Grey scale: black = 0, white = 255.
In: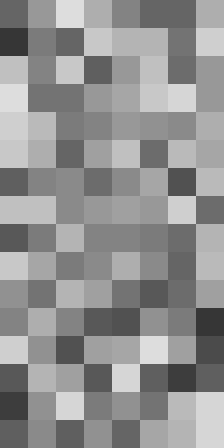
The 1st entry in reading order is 101
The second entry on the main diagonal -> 123
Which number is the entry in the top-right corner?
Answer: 174
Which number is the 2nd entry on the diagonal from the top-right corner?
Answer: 115
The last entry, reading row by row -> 214
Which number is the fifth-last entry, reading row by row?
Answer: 145
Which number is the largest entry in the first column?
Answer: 221
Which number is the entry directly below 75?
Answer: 95
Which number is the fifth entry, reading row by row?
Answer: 131
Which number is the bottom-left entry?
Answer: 95
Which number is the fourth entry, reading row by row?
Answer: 174

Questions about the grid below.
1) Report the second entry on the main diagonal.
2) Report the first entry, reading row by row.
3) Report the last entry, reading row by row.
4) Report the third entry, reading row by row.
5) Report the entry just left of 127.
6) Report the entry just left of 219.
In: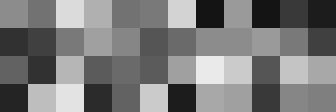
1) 64
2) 140
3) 127
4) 219
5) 134
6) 114
